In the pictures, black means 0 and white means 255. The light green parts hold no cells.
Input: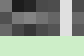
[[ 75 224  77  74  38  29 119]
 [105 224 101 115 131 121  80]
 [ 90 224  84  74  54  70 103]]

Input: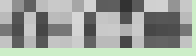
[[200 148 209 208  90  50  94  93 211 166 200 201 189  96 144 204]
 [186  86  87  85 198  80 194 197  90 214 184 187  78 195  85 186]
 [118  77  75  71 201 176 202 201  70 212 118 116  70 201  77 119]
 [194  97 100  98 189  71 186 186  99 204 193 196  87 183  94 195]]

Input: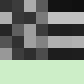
[[ 16  18  19  91 171  60  49]
 [193 193 192 122  51  57 176]
 [ 34  32  33  60 158  95  38]
 [177 173 176 130 159  49  84]
 [ 30  29  29  76  46  61 152]]

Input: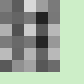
[[122 158 216  92 128]
 [120  34 120 101 111]
 [185  88 203  81 177]
 [152  37 118 105 123]
 [185 100 179 102 187]
 [107  87 162 144  89]]

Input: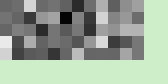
[[160 142  95 176 110  42  97 114 106 212 109 102]
 [108 152 132 211  57 130   4 163 151  58 101 115]
 [179 180 146 159  49 120  89 117  42 118 127 102]
 [119  86  60 217 151  85 107 117  99 172  76 234]
 [119 165 102 103 102 188 102  53  94  90  66 210]]

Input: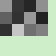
[[143  38  54 152]
 [ 34 152  50  97]
 [128 112 197  48]]

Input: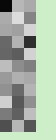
[[170 183   8]
 [132 220 171]
 [212 160 166]
 [ 47 179 104]
 [210  93 102]
 [127 141 189]
 [169 176 154]
 [179 105 145]
 [143  88 207]
 [190  96 123]
 [ 85 182  79]]

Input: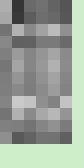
[[ 85  99 113 106  53 174]
 [ 87 104 110  93  57 167]
 [144 187 162 138 178 115]
 [106 122 122  98  97 136]
 [138 165 149 134 155 127]
 [139 177 152 134 165 118]
 [134 163 146 127 149 125]
 [131 156 139 125 137 126]
 [195 130 143 195 202 132]
 [148 183 168 138 177 116]
 [123 145 133 116 126 128]
 [ 96 114 115  99  89 143]]
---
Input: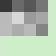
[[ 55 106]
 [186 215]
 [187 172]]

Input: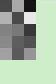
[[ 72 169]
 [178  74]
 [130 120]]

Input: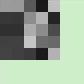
[[155 154]
 [ 56  54]
 [ 48  48]]

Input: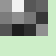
[[149 241]
 [124 143]
 [ 83  30]]

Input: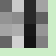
[[103 202]
 [148 140]
 [165 173]]

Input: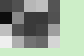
[[ 66  81]
 [ 13 137]
 [190  80]]

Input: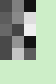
[[ 75 127]
 [ 93 137]
 [104  68]]

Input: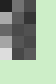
[[ 33 114]
 [170  91]
 [103  74]]
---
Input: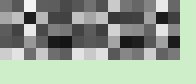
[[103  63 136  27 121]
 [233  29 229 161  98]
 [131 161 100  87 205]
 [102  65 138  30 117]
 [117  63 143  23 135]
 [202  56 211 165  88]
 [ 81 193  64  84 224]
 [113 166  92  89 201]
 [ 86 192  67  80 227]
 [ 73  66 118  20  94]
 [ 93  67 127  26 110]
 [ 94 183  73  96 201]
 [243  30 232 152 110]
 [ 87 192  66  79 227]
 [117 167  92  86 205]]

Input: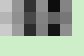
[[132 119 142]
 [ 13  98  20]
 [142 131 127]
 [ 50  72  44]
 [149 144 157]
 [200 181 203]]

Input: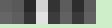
[[ 92  97]
 [ 45  57]
 [ 92  97]
 [ 51  60]
 [211 226]
 [ 41  53]
 [ 89  94]
 [ 95 102]]

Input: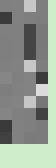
[[126 126 121 121 122 126  59 219 119  66 124 124]
 [199 127  69  69  69 199 130 130 198 127 127 123]
 [129 129 128 128 128 129 128 129 131 128 129 129]
 [128  59 128 127 127 128 134 126 129 133  58  65]]

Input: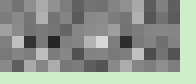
[[ 95  91 133 131  83 125]
 [128 114 134 112 116 142]
 [ 92  86 133 131  78 125]
 [168 176 124 122 192 134]
 [144 117 116  46 126 172]
 [132 124 158 126 121 137]
 [113 139 142 216 132  84]
 [116 136 139 180 131  95]
 [ 97  90 134 133  82 124]
 [125 133 101 129 135 120]
 [145 116 117  37 124 172]
 [170 176 122 122 190 134]
 [143 117 116  51 125 169]
 [115 137 139 192 132  93]
 [132 124 159 127 121 137]]

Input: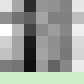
[[231 189 238 218 213 235]
 [131 129 135 124 120 135]
 [146 129 157 143 145 100]
 [149 165 139 158 164 154]
 [ 44  97  68  26  19  15]
 [167 114 183 164 164 117]
 [229 143 255 208 193 124]]

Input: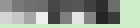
[[108  57]
 [ 46  36]
 [ 65 131]
 [ 86 228]
 [ 84 127]
 [ 71  63]
 [109 238]
 [112 166]
 [120 199]
 [150 212]]

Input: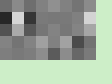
[[139 211 166 114 122]
 [116 128 132  75 103]
 [129 121 119 162 140]
 [144 120 131 129  91]
 [129 122 118 160 141]
 [110  54  88 131 125]
 [138 213 170 116 121]
 [110  39  82 131 126]]
